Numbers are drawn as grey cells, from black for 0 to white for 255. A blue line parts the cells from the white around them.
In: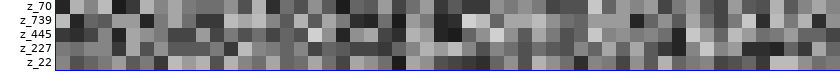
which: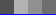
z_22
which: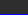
z_227

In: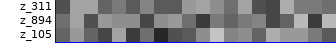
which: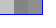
z_105
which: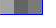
z_311

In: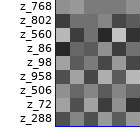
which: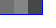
z_802
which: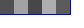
z_958
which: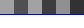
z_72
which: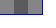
z_506

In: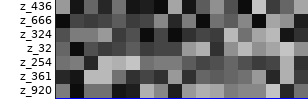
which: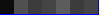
z_32
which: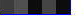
z_324
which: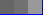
z_361
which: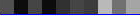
z_324
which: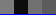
z_666
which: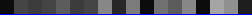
z_666

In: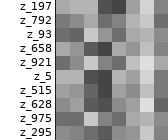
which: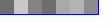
z_975
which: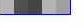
z_5
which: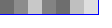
z_921
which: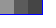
z_658
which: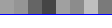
z_515
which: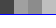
z_515
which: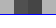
z_5

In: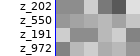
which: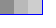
z_191
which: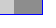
z_191

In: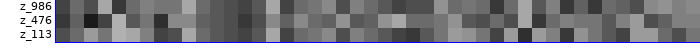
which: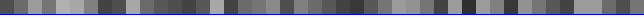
z_113
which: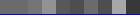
z_476
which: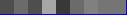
z_476
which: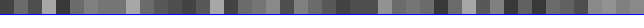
z_986
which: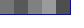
z_476

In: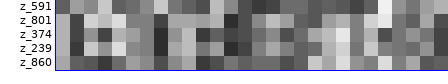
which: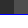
z_801
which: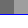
z_860
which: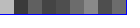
z_374
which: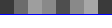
z_860

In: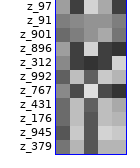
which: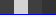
z_896
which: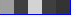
z_896
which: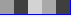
z_97

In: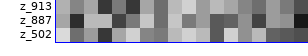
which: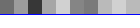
z_502
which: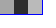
z_887
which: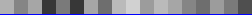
z_913

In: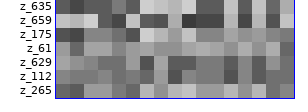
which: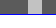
z_635
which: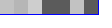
z_635
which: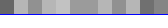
z_265

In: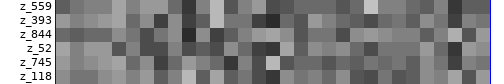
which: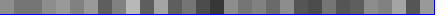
z_118
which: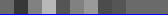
z_559

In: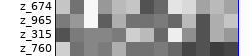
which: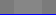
z_315
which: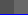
z_674

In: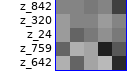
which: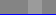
z_320
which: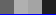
z_759
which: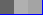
z_759
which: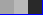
z_642
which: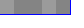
z_320

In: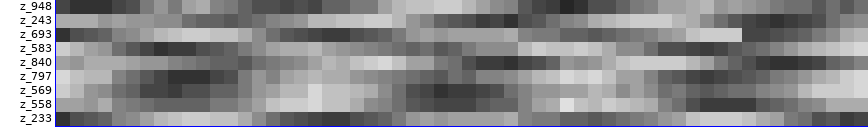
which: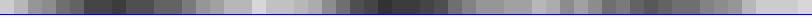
z_569
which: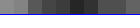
z_948
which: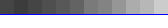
z_797
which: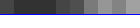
z_797
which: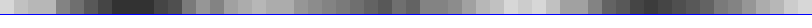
z_797

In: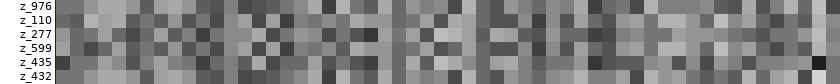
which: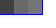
z_976
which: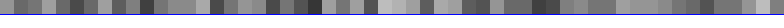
z_277
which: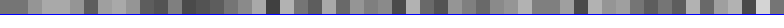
z_432
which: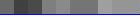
z_277

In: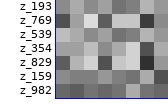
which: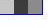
z_769
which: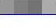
z_159
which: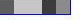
z_769
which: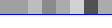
z_354
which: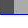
z_354

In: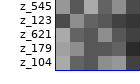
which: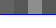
z_621
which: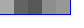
z_104
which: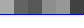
z_104
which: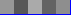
z_545
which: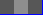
z_621
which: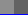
z_123

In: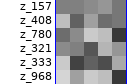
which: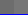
z_408
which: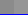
z_157
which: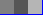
z_321
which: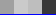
z_968

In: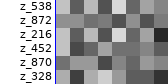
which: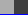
z_328
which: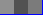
z_872

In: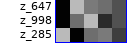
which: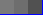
z_647
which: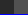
z_998
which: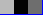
z_285
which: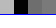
z_285
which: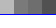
z_647
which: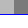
z_647

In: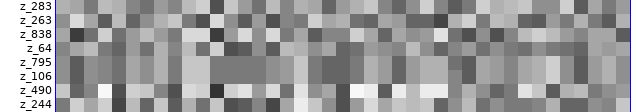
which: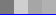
z_263
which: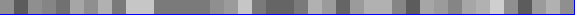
z_106

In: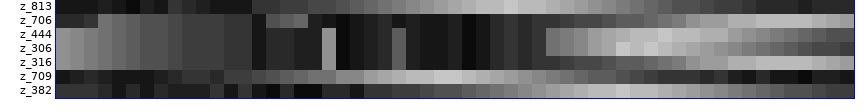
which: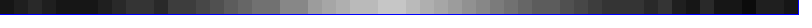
z_709
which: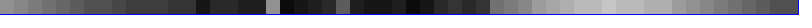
z_444
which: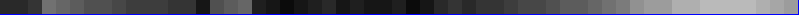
z_706
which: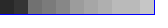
z_444
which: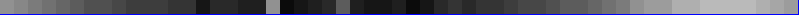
z_316
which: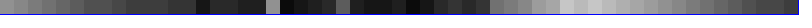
z_306

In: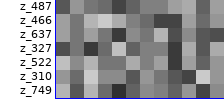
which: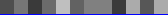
z_327
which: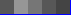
z_310
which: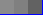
z_749
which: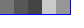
z_310
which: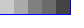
z_466
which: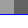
z_522

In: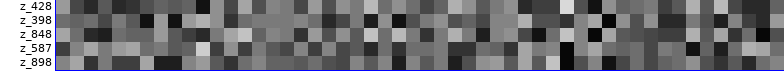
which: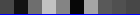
z_848
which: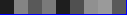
z_898
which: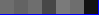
z_587
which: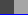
z_428
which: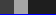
z_898

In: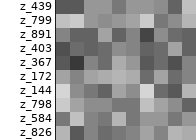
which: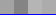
z_826
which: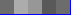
z_367
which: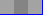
z_172
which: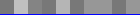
z_584
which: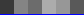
z_367
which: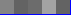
z_403

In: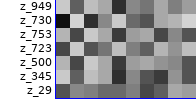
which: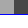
z_753
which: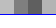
z_723
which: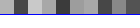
z_753

